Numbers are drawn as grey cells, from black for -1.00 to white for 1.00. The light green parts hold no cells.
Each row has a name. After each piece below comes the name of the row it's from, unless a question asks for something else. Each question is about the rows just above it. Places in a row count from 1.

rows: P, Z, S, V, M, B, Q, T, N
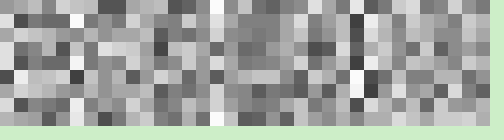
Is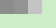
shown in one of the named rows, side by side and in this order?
no
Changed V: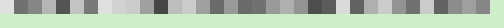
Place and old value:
15, [0.31]
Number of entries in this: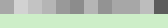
12
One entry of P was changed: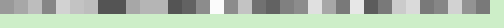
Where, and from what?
12, [0.48]
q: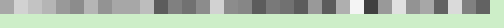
Q
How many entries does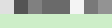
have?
8

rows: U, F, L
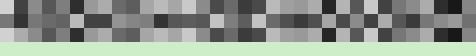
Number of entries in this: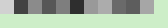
11
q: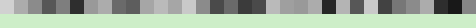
L
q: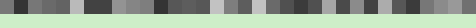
F
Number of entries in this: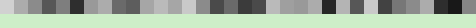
34
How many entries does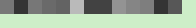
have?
13
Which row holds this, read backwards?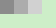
L

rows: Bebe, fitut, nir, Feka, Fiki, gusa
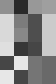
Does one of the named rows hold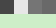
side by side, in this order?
yes
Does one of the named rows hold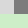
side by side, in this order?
yes
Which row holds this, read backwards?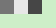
Fiki
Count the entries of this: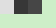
3

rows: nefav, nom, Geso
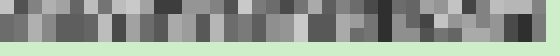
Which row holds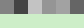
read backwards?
nefav
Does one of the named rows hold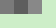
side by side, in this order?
no
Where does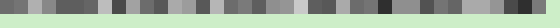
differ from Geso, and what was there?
23, [-0.31]
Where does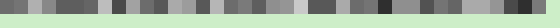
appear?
Geso
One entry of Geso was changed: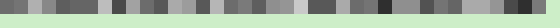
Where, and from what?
6, [-0.26]
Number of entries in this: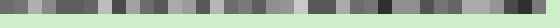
39

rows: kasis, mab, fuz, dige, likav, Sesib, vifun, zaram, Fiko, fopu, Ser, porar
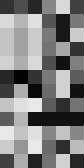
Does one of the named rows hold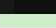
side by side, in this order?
no
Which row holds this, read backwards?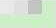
zaram
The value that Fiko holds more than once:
[-0.87]
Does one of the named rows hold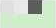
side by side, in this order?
yes

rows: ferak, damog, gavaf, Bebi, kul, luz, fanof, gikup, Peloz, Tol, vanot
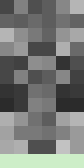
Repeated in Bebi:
[-0.44]
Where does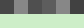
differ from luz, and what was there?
2, [0.01]

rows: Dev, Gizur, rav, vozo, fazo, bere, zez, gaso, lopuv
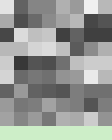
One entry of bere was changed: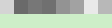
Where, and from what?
6, [0.21]
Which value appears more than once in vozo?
[0.44]
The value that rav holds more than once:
[-0.50]
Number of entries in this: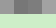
4
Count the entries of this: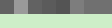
8
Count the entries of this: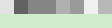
8

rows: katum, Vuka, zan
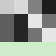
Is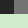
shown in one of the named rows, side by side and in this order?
yes
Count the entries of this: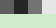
4
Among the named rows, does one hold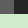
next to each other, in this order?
yes
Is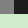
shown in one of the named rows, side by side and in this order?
yes
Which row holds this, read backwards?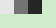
zan

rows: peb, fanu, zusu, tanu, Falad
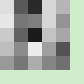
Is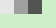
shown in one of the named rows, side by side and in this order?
no
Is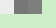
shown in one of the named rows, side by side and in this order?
no
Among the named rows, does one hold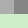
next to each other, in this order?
yes

